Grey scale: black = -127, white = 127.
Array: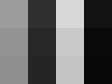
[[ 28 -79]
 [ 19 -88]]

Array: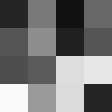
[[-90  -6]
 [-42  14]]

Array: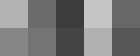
[[ 51 -19]
 [  6 -11]]

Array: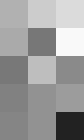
[[49 76]
 [42 -8]]

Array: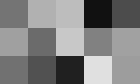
[[-11  49]
 [ 32 -20]]

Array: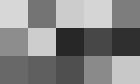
[[ 87 -11]
 [ 13  77]]

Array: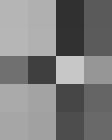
[[53 48]
 [54 49]]
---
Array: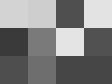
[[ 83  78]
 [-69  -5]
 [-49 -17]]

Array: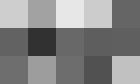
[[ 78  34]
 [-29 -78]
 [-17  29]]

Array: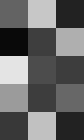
[[ -28   71]
 [-118  -65]
 [ 100  -51]]

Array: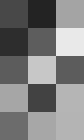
[[-55 -92]
 [-82 -34]
 [-35  71]]

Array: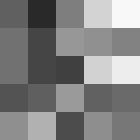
[[-31 -86]
 [-14 -58]
 [-14 -58]]

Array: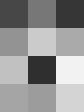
[[-56  -8]
 [ 19  75]
 [ 65 -80]]

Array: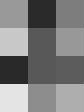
[[ 25 -85]
 [ 72 -39]
 [-86 -39]]

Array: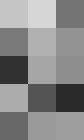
[[ 69  86]
 [ -5  49]
 [-78  38]]
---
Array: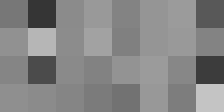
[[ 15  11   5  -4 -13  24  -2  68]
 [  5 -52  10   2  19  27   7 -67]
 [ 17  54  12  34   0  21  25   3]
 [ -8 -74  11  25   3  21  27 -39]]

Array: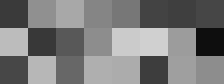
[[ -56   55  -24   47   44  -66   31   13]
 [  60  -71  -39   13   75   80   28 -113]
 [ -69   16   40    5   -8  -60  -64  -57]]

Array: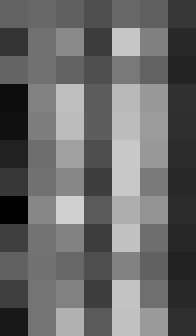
[[-103  -11   49  -37   65   26  -80]
 [ -64  -11    1  -66   67  -16  -87]
 [ -30  -13  -24  -48    2  -30  -94]
 [ -64  -12    1  -66   65  -17  -88]
 [-126    6   80  -37   46   19  -84]
 [ -72  -14    7  -66   72   -5  -87]
 [ -94  -17   32  -49   72   24  -83]
 [-111   -2   60  -34   60   27  -80]
 [-115    1   63  -34   57   25  -78]
 [ -27  -14  -28  -48   -6  -29  -91]
 [ -76  -14    9  -67   70    0  -86]
 [ -29  -24  -31  -48  -24  -31  -72]]

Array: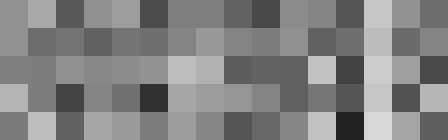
[[ -5  61 -31  38  26  -3  28   6 -42 -23   6  65 -92  87  37 -32]
 [ 52  -2 -58   4 -14 -78  38  28  21   3 -31  -9 -42  69 -45  54]
 [ -1  -2  16   8  12  18  62  49 -34 -28 -31  65 -61  76  31 -53]
 [ 17 -18 -11 -30 -11 -16   4  24   4  -2  16 -30 -17  60 -20   4]
 [ 17  40 -38  16  29 -51  -1  -1 -29 -54  11   4 -42  69  18 -18]]

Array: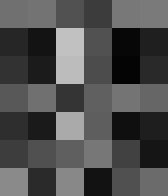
[[  10  -85    8 -109  -47  -20]
 [ -66  -47  -32   -8  -62 -106]
 [ -81 -101   42  -33 -112  -97]
 [ -39  -15  -75  -31  -11  -25]
 [ -77 -100   60  -51 -123  -86]
 [ -89 -108   65  -46 -120  -96]
 [ -15  -12  -46  -67   -7   -5]]

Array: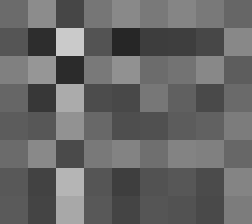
[[-37 -59  40 -39 -59 -42 -45 -54  -3]
 [-39 -61  53 -42 -65 -45 -40 -52   4]
 [-20   9 -53  -6   3 -16   3   0 -24]
 [-35 -40  18 -23 -49 -47 -35 -30  -3]
 [-25 -72  43 -51 -55  -8 -31 -54 -21]
 [  0  22 -84  -6  17 -19 -12   8 -34]
 [-42 -82  74 -44 -89 -66 -65 -56   8]
 [-20  12 -57  -9   9  -6   5  -6 -25]]

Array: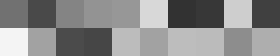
[[116  34 -52 -57  60  34  61  59  13  46]
 [-14 -54   4  19  23  88 -77 -72  78 -63]]

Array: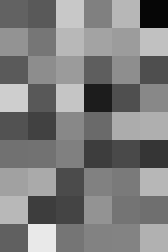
[[ -31  105  -10    2    3   49]
 [  56  -66  -59   19  -11  -16]
 [  33   42  -52    1   -5   55]
 [ -14  -13    0  -66  -54  -74]
 [ -45  -62    8  -21   44   47]
 [  78  -39   69  -99  -48    8]
 [ -37   13   27  -33   14  -49]
 [  19   -9   56   35   28   65]
 [ -29  -38   72    0   55 -121]]
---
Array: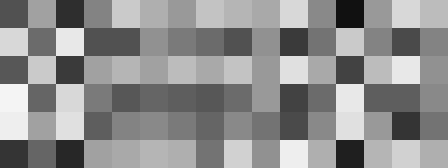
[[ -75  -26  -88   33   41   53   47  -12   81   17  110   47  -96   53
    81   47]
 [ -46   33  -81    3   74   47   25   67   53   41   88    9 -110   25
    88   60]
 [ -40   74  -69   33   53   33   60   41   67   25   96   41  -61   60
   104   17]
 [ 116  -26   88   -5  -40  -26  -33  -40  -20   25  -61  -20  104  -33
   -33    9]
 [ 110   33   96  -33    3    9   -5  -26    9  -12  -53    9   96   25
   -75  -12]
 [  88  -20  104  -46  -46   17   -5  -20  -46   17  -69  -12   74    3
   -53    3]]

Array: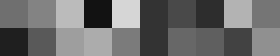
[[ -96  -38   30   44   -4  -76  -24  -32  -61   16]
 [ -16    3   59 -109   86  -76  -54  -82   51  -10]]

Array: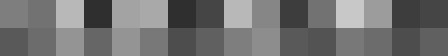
[[-38 -19  20 -25  20  -7 -50 -31  -1  13 -38 -44  -7 -19 -50 -31]
 [ -1 -13  56 -80  35  41 -80 -58  56   6 -66 -13  72  28 -66 -58]]

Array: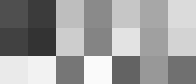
[[106 114  -9 122 -28  24 -15]
 [-48 -68  62  10  70  39  91]
 [-62 -76  77   4  99  32  83]]

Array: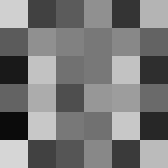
[[ -28   44  -49   23   29  -21]
 [  86  -62  -42    8  -69   59]
 [  80  -62  -36   16  -75   52]
 [-102   66  -14   -7   66  -81]
 [-116   72   -7  -14   72  -88]
 [ -36   16    1   -7    8  -28]]

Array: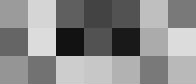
[[ -26   92 -109  -45 -102   43   92]
 [  27   85  -32  -60  -45   63   -6]
 [  21  -13   77   71   50   -6   57]]

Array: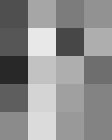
[[-41 104 -56  46]
 [-48  38  -3  18]
 [ 11  91  25   3]
 [-33  84  32   3]
 [-87  66  46 -17]]
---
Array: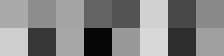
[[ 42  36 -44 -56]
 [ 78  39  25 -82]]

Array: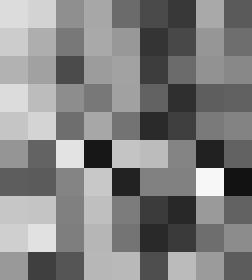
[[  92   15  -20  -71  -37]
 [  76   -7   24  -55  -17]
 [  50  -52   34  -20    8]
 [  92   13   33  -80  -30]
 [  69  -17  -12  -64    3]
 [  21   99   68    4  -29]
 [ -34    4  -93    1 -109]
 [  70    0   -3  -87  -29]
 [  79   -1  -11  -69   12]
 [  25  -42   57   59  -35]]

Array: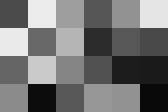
[[-52  30  18]
 [106  53 -40]
 [-26   5 -99]
 [ 11 -39  18]]

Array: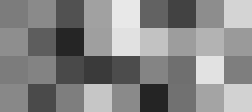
[[ -3 -46 104 -61  84]
 [ 14 -90  97  29  26]
 [ -3 -54 -51 -16  -1]
 [  8  -1  10 -14  82]]

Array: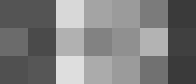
[[-43  88  27 -69]
 [-20  49  16 -63]
 [-47  94  27 -69]]

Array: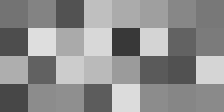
[[-12 -45  43   7]
 [-50  42 -71 -29]
 [ 46  76  27 -46]
 [-56  15  92   6]]

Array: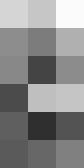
[[ 85 123]
 [ 13  48]
 [  8  12]
 [-52  69]
 [-32 -44]
 [-37   0]]
